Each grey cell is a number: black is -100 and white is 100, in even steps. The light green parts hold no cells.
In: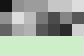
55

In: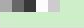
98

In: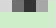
-60

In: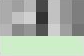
16

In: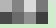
71

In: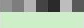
48

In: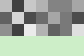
3

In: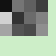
-25

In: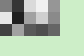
89
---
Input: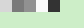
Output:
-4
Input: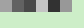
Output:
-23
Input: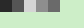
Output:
-33
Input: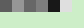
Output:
18
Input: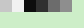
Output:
89
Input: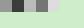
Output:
-53
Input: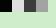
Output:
75
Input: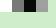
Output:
-5
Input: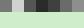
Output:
64
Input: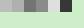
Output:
38
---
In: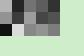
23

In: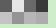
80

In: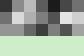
-36

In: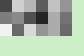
-71

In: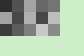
38

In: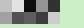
-90

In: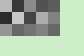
-46

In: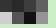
-68

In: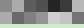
-72

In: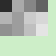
23
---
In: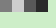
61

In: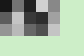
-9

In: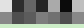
-64

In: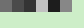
-41

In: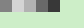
66

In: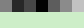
-69
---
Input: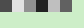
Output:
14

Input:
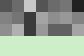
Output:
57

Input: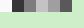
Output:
-2

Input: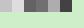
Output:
-22

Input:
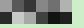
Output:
-58

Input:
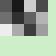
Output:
61

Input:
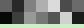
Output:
1

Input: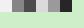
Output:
-41

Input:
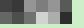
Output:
17

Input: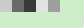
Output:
-55
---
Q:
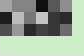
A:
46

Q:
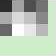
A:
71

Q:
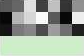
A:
41

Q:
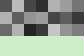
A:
-26

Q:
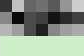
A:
-93

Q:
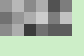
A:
18
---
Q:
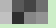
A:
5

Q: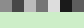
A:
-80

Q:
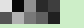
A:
-25

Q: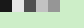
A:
52

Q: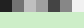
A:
6

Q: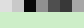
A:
-56

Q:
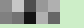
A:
38

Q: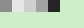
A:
27
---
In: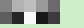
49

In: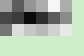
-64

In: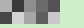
11

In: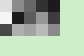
-28

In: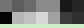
8

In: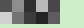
-63

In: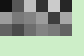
22
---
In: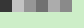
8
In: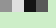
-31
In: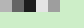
24
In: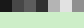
13
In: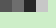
56
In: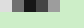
23
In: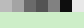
82
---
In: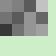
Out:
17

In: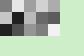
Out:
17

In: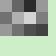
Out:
-38

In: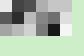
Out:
64

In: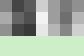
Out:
-55

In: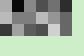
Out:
-28

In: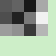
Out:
-55

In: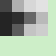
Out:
53

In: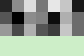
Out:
37

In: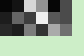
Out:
-3
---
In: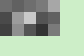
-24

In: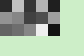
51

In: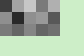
29

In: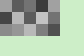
-28

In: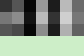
-33

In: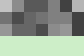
10

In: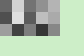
65

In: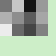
56

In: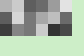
59
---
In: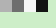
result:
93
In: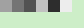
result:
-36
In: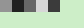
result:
-19
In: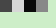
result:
-92
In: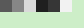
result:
71
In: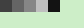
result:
5
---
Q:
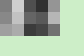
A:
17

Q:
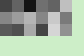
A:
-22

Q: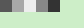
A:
-60

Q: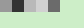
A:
-16

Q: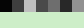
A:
-14

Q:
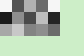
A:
93

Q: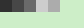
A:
35

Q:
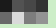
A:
-18
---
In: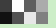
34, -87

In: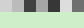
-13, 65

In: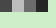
-70, -44

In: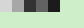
-79, 68

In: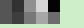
-98, -33

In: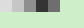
-14, 73

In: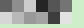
-9, 68

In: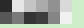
70, -32

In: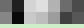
-41, 5
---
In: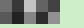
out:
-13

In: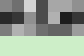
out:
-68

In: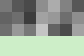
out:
-22

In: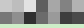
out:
58

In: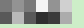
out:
-5

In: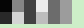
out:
-96

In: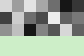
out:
-50

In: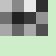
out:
-12

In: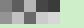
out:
0

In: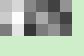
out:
59
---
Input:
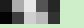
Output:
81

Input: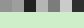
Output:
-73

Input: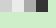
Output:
35

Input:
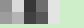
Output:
-57

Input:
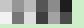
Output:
45

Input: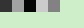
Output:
-96

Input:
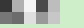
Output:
91
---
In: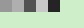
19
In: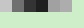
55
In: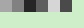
31
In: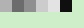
40
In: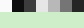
96
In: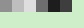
13
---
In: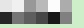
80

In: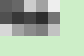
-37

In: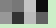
1

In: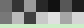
-14

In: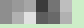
11

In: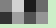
0

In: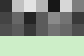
-47
